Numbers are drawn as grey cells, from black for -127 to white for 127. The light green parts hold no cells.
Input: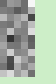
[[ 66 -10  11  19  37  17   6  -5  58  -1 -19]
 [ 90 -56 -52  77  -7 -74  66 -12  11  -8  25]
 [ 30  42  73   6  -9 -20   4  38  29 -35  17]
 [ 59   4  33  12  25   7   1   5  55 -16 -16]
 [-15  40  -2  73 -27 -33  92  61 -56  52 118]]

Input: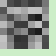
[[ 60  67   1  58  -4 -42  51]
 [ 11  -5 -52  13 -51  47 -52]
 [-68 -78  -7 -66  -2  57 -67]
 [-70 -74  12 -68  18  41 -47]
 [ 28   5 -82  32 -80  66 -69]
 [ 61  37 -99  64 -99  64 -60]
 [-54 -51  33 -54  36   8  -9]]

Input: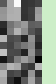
[[  38   50   12 -106   65  -46   55  -97  -82   24   20  -37]
 [ -79  -59   53  -61  -53  -60  -53   -4  -12   47   44   45]
 [-110  -49   40   -1  -55  -31  -46   50    9   48   48  122]
 [ -39  -87  -55   29  -94   -7  -91   12   26  -77  -75  -76]
 [  36   21  -71    1   19    9   17  -42  -33  -65  -63  -72]
 [ -42  -80   57 -122  -63  -90  -73  -63  -28   32   25  -61]]

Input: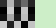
[[  75 -110 -126  -80]
 [ -94   41   79   53]
 [  71 -100 -120  -68]
 [-123   61   68  -22]
 [  66 -112 -123  -90]]

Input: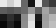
[[-119 -102  -34  105]
 [ -92  -80  -43   79]
 [-117 -101  -34  104]
 [  13   10  -21  -24]
 [ 100   85   24 -108]
 [-116 -100  -33  103]
 [  33   29   36  -42]
 [  61   51    1  -70]]

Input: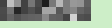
[[-54 -52 -61]
 [-27 -13  64]
 [-44 -89  18]
 [-33 -61 -61]
 [-29 -46  -9]
 [-27 -61 -54]
 [ 10  38 -98]
 [-29  38  -7]
 [-32 -39  55]
 [-59  -3  -3]
 [ 82   6  24]
 [-46 -27  20]
 [-51 -38 -31]]

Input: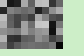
[[   8   51   15   46   62  -89   62]
 [ -62  -76    1  -30  -34    2 -104]
 [ -37  -81   -7  -60  -58  -10  -94]
 [ -20  -34   34   33  -39  -21   41]
 [ -14  -28    1  -17  -65  -11  -30]
 [ -19   15   19   69   42  -94   60]
 [ -22   -1   26   72    5  -52   64]
 [  -9  -61 -110 -105  -46   16  -74]
 [-121  -38   34   -8  -56   45  -23]]

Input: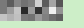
[[ 67  -6  -6]
 [ 51  28 -35]
 [ 64  68   6]
 [ -6 -86 -13]
 [-13  28  -2]
 [ 25 -77  80]
 [  0   7 -35]
 [-18 111  37]
 [-33  19 -41]]
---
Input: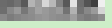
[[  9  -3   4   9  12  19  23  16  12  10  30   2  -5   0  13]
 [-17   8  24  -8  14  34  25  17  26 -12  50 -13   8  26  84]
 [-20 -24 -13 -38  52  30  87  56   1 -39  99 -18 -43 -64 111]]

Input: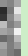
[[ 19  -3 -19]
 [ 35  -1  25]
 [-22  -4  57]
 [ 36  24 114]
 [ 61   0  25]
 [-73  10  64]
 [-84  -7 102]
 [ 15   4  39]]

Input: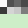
[[-70  84  71  -3]
 [121 -47 -26 -54]]

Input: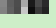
[[   1  -31  -52   71 -114  -70  -93]
 [   5  -34  -50   40 -101  -55  -85]]

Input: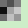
[[ -19   64   23]
 [-111   35   72]
 [ -17  -46    2]]

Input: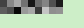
[[ -34  -50 -119   25   39  -69   68   14   18]
 [ -61    7   39  -13 -105  -20    4  -47 -100]]
